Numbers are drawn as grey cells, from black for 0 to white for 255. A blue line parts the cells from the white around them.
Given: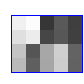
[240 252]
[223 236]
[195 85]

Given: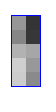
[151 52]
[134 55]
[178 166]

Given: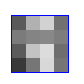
[90 177]
[123 132]
[91 195]

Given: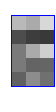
[185 170]
[77 61]
[122 170]

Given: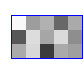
[249 157]
[87 221]
[170 216]

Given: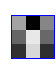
[163 3]
[102 232]
[49 216]
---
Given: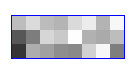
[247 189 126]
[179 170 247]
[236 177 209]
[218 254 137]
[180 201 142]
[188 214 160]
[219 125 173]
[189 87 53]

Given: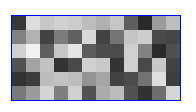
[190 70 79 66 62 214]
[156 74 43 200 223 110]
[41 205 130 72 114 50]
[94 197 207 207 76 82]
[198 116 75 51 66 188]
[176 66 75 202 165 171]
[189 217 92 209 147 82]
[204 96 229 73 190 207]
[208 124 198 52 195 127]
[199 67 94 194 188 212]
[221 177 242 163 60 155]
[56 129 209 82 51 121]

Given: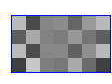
[185 94 185 65]
[153 117 143 107]
[101 151 96 168]
[140 124 136 120]
[134 129 135 127]
[74 169 76 199]
[187 93 186 63]

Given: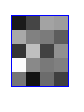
[157 93 145 128 63]
[163 123 66 121 108]
[69 129 191 137 19]
[26 168 53 252 118]

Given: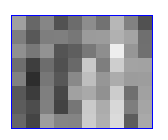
[81 111 112 162 157 161 165 169]
[130 164 150 163 156 111 126 93]
[183 177 238 206 172 204 216 219]
[114 156 142 126 150 145 172 175]
[141 155 120 201 190 169 202 204]
[108 119 94 105 137 161 118 132]
[82 127 84 80 87 71 67 133]
[134 126 146 109 119 127 128 158]
[103 88 120 62 45 60 77 68]
[160 126 144 110 129 88 92 103]

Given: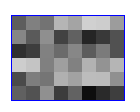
[156 81 81 181 144 62]
[205 57 123 147 187 42]
[208 37 92 178 188 14]
[164 97 135 129 162 98]
[181 66 107 159 176 60]
[115 143 129 128 117 144]
[128 90 61 196 126 82]
[93 134 47 205 74 96]

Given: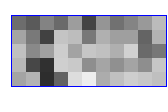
[187 179 119 198 191]
[153 100 106 142 199]
[132 159 209 164 206]
[113 159 175 144 192]
[149 176 192 165 172]
[68 120 198 142 238]
[157 189 163 201 221]
[106 196 205 207 98]
[131 65 160 48 45]
[90 121 137 71 179]
[109 164 192 183 164]
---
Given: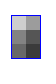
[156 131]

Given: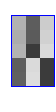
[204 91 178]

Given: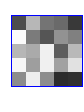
[57 146 240 158 140]

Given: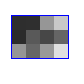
[200 71 102]

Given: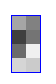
[129 63]

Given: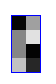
[160 134]

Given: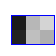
[212 191]
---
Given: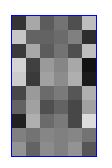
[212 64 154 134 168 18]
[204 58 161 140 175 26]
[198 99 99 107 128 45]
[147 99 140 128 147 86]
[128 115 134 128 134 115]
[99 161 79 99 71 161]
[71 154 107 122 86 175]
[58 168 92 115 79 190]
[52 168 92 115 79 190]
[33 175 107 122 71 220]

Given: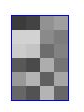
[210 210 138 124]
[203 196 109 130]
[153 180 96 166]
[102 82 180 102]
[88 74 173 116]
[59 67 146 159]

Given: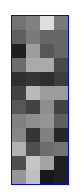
[178 79 109 115]
[150 191 24 31]
[135 53 129 39]
[129 142 150 95]
[115 129 222 122]
[109 170 170 73]
[95 122 102 102]
[87 67 142 67]
[79 197 163 31]
[67 185 156 156]
[47 53 47 61]
[31 156 87 102]

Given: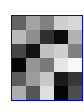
[185 142 47 12 178]
[172 85 222 5 77]
[100 164 129 207 215]
[93 156 200 27 55]
[69 19 193 207 129]
[5 149 121 229 248]

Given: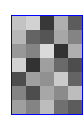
[210 50 159 106 77]
[195 210 56 175 92]
[183 100 85 167 132]
[159 132 189 112 92]
[152 132 218 50 175]
[132 77 167 139 189]
[77 159 145 203 100]

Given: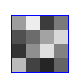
[187 66 37 100]
[157 237 60 122]
[80 108 163 216]
[52 143 223 130]
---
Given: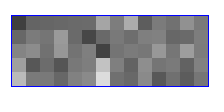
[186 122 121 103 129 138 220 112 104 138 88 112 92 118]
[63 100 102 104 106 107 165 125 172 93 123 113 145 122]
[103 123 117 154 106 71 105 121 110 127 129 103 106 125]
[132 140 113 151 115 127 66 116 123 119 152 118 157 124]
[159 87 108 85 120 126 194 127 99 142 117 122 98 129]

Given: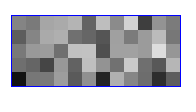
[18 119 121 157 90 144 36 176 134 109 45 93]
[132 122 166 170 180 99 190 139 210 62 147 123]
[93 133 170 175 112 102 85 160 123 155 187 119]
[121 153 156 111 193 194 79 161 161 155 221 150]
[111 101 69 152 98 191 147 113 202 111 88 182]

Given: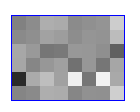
[133 138 174 172 134 145 144 207]
[129 140 174 171 139 144 148 205]
[138 143 162 157 141 149 147 188]
[167 153 118 121 152 151 143 96]
[166 134 151 160 113 151 118 166]
[42 171 190 161 239 118 242 169]

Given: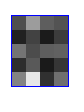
[131 231 48 111]
[79 156 94 83]
[33 66 27 60]
[116 76 94 97]
[45 89 26 54]

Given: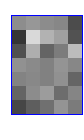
[70 94 112 148 123]
[141 151 140 135 76]
[53 217 178 160 82]
[80 174 100 124 188]
[145 138 129 148 135]
[131 136 129 145 101]
[100 140 156 109 133]

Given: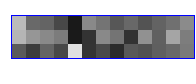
[90 60 100 72 225 52 73 43 88 81 95 104 122]
[187 105 100 72 25 137 116 87 104 83 99 112 139]
[181 150 137 124 26 51 137 116 50 145 96 165 125]
